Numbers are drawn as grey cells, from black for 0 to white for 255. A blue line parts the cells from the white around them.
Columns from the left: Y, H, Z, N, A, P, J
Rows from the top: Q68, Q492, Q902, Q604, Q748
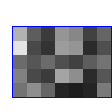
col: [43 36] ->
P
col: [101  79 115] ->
J
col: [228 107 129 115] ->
Y

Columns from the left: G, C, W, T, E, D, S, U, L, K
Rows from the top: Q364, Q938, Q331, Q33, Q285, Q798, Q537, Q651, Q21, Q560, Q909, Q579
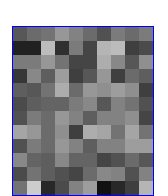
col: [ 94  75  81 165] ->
G
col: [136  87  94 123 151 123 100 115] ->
C
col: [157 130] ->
U
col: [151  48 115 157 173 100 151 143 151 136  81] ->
T
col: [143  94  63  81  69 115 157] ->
K

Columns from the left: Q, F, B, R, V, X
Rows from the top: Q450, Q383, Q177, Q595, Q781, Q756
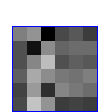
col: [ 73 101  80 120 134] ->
R
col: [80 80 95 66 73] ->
Q

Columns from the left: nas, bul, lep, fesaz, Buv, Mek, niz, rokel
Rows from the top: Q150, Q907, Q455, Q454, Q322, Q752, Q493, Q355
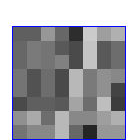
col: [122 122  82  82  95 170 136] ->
bul
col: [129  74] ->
fesaz
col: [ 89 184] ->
fesaz
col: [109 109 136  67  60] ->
rokel
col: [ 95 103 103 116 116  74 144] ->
nas

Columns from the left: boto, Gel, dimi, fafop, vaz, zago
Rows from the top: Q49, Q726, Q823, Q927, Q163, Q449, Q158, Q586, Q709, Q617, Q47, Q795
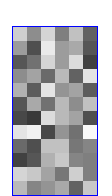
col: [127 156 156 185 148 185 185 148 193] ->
fafop
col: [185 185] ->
fafop
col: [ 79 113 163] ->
Gel
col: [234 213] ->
dimi
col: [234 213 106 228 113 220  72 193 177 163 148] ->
dimi
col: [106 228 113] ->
dimi

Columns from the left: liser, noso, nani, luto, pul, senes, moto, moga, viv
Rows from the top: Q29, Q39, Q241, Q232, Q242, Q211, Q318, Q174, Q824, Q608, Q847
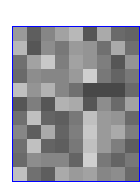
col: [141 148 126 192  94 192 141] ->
noso
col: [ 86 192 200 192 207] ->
senes
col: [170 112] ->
moto
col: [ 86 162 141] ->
noso
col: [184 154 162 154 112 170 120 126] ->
pul
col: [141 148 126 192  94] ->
noso
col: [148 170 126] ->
moga

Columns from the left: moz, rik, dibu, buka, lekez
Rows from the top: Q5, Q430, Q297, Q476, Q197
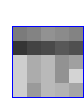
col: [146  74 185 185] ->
dibu
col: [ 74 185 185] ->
dibu

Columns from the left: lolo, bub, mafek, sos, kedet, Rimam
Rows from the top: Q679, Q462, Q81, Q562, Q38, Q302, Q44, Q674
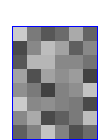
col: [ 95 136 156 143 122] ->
kedet
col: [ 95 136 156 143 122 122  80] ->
kedet
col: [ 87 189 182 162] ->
mafek
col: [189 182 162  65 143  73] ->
mafek
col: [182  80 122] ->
bub
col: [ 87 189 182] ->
mafek

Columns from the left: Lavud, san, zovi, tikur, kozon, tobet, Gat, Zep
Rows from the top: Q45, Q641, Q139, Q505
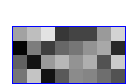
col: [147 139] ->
kozon
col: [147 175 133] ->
tobet
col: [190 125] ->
san
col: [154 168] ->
Gat

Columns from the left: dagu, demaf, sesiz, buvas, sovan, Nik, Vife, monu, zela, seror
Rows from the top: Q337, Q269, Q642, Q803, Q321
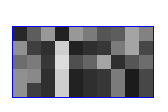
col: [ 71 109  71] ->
seror
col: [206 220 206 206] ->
buvas
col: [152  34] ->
sovan
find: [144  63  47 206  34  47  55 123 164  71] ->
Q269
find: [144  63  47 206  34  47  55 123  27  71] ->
Q321
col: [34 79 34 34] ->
sovan
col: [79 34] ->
sovan

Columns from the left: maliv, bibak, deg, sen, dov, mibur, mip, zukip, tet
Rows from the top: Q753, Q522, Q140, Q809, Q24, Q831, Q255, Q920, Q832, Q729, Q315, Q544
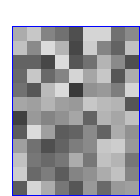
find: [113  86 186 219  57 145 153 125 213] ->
Q24
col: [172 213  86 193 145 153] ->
tet
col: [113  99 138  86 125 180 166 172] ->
zukip
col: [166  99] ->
dov
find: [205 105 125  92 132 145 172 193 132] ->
Q315

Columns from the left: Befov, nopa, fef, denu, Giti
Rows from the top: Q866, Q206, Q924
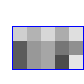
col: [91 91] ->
Befov
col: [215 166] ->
fef
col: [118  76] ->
denu
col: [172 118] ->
denu

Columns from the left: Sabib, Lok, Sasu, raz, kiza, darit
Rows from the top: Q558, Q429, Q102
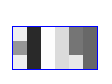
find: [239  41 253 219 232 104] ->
Q102
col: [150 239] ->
Sabib
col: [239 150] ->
Sabib
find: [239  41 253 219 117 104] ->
Q558

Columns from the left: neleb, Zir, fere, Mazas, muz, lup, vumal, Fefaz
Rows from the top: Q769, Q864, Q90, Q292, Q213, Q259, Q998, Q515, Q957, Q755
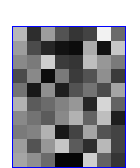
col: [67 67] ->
Fefaz
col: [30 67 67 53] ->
Fefaz
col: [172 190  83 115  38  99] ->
lup
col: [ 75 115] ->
neleb

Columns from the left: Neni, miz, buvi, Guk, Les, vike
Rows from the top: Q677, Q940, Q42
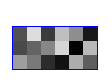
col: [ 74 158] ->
Neni
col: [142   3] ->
Les
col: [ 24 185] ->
vike
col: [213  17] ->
Guk
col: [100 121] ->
miz

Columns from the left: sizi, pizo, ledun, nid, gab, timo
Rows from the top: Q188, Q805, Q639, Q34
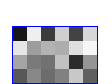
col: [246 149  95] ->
timo
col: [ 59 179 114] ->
ledun
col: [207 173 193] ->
nid
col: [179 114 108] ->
ledun
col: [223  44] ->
gab
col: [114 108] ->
ledun

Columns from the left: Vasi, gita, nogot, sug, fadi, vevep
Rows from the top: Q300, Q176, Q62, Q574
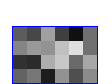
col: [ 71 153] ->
gita
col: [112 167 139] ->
vevep
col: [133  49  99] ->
Vasi
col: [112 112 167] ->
vevep

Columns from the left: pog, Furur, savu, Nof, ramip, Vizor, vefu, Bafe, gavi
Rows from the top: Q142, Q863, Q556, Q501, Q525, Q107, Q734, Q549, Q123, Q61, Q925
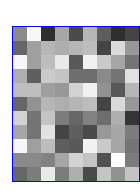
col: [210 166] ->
pog
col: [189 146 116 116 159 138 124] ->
Furur
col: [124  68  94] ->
Nof
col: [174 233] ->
Nof

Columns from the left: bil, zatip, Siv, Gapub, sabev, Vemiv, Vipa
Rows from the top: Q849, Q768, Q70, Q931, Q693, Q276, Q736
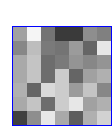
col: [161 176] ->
Vemiv
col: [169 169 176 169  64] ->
bil
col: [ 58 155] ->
sabev
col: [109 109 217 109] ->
Siv

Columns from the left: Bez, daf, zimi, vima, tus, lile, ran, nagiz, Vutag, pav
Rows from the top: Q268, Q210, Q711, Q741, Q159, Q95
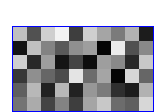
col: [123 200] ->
ran
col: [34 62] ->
tus
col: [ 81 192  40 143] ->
daf

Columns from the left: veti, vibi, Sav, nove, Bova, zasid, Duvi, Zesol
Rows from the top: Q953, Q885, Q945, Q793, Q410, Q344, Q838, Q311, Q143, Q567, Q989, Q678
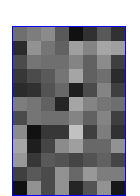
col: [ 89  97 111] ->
nove
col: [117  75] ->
vibi
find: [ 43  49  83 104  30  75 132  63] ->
Q410
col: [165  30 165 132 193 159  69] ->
Bova
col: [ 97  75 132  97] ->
zasid
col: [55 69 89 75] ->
Sav
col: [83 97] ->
Sav

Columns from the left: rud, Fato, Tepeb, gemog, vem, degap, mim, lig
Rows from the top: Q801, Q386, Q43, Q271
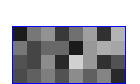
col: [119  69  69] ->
Fato
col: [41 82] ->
gemog
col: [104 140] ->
Tepeb

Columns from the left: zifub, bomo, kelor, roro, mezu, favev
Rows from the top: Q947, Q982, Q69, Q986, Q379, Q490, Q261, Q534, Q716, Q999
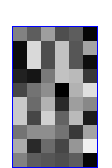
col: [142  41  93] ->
bomo
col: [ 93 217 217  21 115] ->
bomo
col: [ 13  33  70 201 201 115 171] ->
zifub
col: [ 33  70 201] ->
zifub
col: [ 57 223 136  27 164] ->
favev
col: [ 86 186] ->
mezu
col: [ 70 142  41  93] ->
bomo

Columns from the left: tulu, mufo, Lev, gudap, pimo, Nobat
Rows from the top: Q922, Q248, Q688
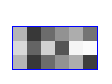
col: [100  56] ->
mufo
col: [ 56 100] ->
mufo

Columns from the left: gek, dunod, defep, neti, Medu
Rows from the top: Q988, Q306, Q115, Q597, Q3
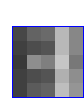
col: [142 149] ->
Medu
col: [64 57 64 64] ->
gek
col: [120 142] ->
Medu
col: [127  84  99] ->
defep
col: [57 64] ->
gek
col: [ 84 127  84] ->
defep
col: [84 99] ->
defep

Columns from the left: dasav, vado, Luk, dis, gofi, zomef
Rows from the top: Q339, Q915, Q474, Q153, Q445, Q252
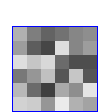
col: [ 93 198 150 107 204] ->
vado
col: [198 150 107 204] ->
vado

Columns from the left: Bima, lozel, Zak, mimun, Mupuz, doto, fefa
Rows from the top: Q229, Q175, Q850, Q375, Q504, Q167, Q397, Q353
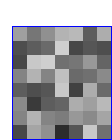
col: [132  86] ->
Zak
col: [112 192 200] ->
mimun

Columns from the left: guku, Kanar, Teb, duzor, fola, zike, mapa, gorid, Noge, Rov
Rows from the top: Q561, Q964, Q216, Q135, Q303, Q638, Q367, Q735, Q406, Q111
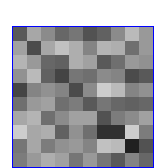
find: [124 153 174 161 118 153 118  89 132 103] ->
Q111
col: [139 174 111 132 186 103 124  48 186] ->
gorid
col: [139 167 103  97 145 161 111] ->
Teb
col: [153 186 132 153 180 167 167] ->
Kanar
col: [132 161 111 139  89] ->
zike
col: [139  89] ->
zike

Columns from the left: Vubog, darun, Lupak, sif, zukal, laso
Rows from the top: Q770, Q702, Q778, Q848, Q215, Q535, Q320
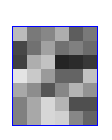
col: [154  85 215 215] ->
Lupak
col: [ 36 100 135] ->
sif
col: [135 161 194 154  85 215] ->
Lupak
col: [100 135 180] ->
sif

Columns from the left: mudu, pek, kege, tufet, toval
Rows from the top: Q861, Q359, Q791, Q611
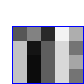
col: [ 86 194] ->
mudu
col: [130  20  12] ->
pek
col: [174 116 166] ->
toval

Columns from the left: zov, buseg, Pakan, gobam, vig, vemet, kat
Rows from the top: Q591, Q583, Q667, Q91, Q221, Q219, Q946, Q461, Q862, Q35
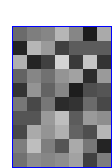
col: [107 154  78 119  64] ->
vemet
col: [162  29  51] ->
vig

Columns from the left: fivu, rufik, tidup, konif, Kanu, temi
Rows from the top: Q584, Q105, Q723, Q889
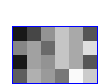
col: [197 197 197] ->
konif
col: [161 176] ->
rufik
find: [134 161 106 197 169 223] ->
Q105
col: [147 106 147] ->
tidup
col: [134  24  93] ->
fivu
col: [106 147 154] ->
tidup

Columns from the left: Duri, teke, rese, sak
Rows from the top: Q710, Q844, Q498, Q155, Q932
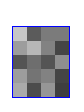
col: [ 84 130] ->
rese
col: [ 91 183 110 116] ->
teke
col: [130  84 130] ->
rese
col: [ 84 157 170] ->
Duri
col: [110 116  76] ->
teke
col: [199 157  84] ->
Duri
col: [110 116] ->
teke

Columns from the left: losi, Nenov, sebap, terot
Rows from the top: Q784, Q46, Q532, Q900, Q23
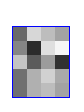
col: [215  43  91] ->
Nenov
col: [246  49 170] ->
terot
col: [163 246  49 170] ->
terot

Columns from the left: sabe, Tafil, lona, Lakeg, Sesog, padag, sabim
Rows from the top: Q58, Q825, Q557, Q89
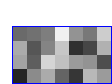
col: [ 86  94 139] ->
Tafil
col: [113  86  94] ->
Tafil
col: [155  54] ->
Sesog
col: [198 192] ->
Lakeg

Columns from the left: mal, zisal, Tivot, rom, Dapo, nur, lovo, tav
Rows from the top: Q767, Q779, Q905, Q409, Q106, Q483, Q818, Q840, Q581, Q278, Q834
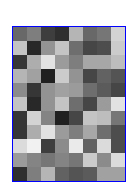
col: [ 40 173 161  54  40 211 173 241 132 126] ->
zisal
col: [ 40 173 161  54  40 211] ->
zisal

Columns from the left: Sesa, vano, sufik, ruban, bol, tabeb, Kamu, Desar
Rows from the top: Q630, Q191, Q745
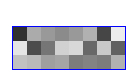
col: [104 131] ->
tabeb
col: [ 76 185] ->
vano
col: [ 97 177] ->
Desar

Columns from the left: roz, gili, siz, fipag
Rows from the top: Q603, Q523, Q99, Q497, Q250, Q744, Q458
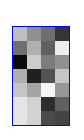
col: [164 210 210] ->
gili
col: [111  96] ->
siz

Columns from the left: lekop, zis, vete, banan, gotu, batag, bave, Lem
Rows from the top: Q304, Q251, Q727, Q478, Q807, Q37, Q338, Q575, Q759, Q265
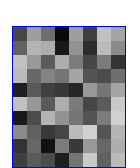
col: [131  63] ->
vete
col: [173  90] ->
vete
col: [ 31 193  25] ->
lekop
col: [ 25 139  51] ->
lekop
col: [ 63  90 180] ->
vete
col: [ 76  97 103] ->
zis

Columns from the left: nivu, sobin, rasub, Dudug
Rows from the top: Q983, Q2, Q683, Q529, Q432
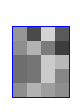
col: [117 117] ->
sobin
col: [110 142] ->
nivu
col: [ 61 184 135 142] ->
Dudug

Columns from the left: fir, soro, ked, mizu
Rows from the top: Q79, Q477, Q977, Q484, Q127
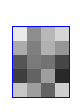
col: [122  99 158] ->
soro
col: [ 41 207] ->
mizu
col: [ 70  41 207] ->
mizu

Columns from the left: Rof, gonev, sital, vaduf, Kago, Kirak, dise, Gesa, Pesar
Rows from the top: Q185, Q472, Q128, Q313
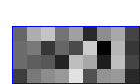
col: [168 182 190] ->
Gesa
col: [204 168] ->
Kirak
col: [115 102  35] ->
vaduf
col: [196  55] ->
sital
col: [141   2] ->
dise

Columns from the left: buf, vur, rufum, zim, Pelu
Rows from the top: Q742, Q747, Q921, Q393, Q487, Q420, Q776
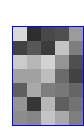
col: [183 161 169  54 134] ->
vur
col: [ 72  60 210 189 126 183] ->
rufum
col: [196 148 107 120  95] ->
zim

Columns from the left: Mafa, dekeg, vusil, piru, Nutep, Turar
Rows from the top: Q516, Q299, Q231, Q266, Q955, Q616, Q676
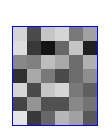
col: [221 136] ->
Mafa
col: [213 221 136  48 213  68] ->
Mafa
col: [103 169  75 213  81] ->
piru

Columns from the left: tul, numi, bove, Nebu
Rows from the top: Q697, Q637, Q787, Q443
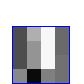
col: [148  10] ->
numi
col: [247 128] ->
bove
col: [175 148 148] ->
numi

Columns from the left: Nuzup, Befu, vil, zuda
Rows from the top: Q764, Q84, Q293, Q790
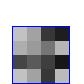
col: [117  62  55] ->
vil
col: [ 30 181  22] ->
zuda
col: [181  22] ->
zuda
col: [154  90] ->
Befu
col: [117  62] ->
vil

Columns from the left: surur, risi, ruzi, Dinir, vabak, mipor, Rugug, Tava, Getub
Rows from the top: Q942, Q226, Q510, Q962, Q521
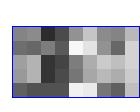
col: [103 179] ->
risi
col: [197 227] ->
mipor
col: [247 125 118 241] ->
vabak
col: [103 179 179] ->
risi
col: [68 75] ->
Dinir
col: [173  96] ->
Tava

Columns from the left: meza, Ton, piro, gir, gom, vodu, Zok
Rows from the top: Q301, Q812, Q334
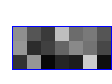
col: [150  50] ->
meza
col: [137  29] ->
gom
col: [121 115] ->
vodu

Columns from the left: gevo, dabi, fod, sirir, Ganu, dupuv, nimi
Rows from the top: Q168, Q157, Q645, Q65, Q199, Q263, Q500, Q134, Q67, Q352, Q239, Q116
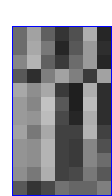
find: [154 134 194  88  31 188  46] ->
Q263
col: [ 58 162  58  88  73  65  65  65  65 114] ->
sirir
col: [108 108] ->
gevo
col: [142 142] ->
dabi
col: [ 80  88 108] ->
Ganu
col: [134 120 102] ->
dupuv
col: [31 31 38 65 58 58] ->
Ganu

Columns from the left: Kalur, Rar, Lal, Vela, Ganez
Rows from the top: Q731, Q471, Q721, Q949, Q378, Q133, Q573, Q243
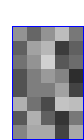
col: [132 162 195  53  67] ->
Vela
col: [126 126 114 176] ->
Rar
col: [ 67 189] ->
Ganez
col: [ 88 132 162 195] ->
Vela

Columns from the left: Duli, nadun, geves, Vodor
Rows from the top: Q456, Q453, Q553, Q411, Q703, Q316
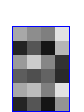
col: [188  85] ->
nadun
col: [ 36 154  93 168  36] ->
Duli
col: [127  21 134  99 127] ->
geves
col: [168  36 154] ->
Duli
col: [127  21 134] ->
geves

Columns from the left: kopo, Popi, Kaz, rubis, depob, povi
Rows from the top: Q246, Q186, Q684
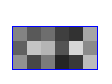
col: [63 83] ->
rubis
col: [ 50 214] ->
depob
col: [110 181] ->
Kaz
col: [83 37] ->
rubis
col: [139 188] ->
povi
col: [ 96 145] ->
kopo

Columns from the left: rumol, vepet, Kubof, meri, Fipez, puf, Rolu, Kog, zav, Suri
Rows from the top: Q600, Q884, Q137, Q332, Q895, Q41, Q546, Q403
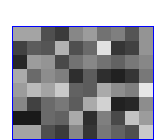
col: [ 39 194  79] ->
zav
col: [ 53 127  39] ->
zav
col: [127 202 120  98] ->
meri

